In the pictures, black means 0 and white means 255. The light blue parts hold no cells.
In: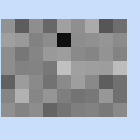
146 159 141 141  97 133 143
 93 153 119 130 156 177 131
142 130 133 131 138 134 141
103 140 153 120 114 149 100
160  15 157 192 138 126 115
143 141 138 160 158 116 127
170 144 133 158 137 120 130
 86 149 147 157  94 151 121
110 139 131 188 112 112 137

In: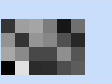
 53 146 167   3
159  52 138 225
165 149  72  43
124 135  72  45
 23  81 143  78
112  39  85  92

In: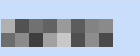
176 109
 82 139
113  62
 98 161
154 200
 92  79
131 141
138  74

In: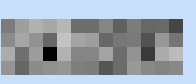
123 139 172 148
158 166 112 102
177 146 156 139
167 103   2 144
183 195 178 149
109 164 133 127
110 158 134 124
133 103 163  85
 96 119 109 108
125 122 147 153
103  82  58 136
105 151 171 131
 70 117 187 136

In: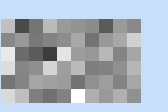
192 136 233 221 117 217
 74 153 108 133 132 191
116 120  91 143 166 127
186 131  60 213 160 112
154 141 228 158 156 130
147 168 157 187 115 254
140 115 152 126 144 174
 90 152 184 130 158 153
154 168 132 144 131 176
137 209 166 182 167 144

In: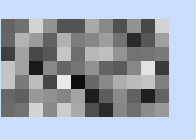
100 102  63 195 196 103 107
113 179 162 162 122  95 114
211 155  72  24 189 153 212
147  97  87 136  70 145 137
 84 177 197 101 233 133 203
 84 125 110 117  13 163 169
169 135 184 145 103  29  78
136 157 190  99 137  93  42
 80 115 147  90 174 138 133
146  43 114 135 187  97 110
 72  87 116 226 195  31 140
210 159 122  59 128  99 153

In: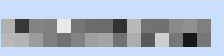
176 184
 56 179
131 156
128 128
232 113
117 131
108 159
107 165
 51 114
185 173
114  90
113 206
138 118
144  23
127 118

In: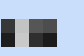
 56  29
195 201
 86  47
 77  27
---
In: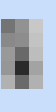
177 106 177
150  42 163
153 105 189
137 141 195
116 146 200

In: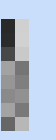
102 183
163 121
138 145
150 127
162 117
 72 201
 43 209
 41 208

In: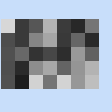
 80  29 210 116 211 151 190
 78  42 141 168 100 149 179
 80 104  51  71  45 153  97
 77  58 133 166  57 102  41
215  58  86 179  59  40 117

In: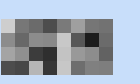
 77  71 182  54 199 110 128 126
164 144  60  47 195 153 141  98
140 104 140 137 200  87  28 107
206 119 107  77 122 159 118 114

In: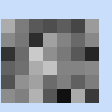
140 128 178  86  16 170  58
 82 145 161 107 127  96 125
 98 112 172 194 131 131 136
 50 107 202 143 121  88  37
137 119  45 161 131 105 136
172 124  89  78  93  70 155

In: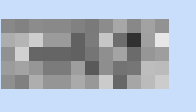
143 128 174 149 149 170 152 203 103 166 187 204
156 163 150 123 123 158  89 142 115 118 189 187
145 209 102 101 101  97 117 143 164 107 150 158
173 181 206 155 155  97 123 198 109  49 160 231
136 130 140 137 137 129 122 140 167 136 162 146

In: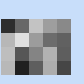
184  32  94 173  70
190  86 132 178  94
183 224 156 108  97
 46 104 195 158 137

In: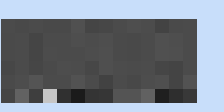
 69  98  62 198  48  27  52  54  84  84  97  31  46  56
 74  77  84  75  75  82  75  66  75  72  77  79  68  82
 71  75  70  74  77  76  71  79  76  75  76  70  68  75
 74  75  69  76  75  75  77  79  74  73  75  80  79  75
 74  75  69  75  75  78  76  78  74  73  75  80  78  75
 75  73  75  73  73  80  69  71  75  78  76  67  74  75

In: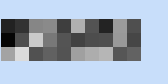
163 219  81  97  83 160 173 182  86  98
  5  78 202 120  84  66  77  79 153  70
 34  50 134 138  62 176  83  35 155  79
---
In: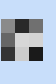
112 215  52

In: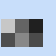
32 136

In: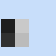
201  48

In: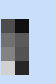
16 113

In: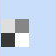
134  56

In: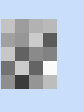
185 203  98 114

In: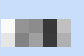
192  58
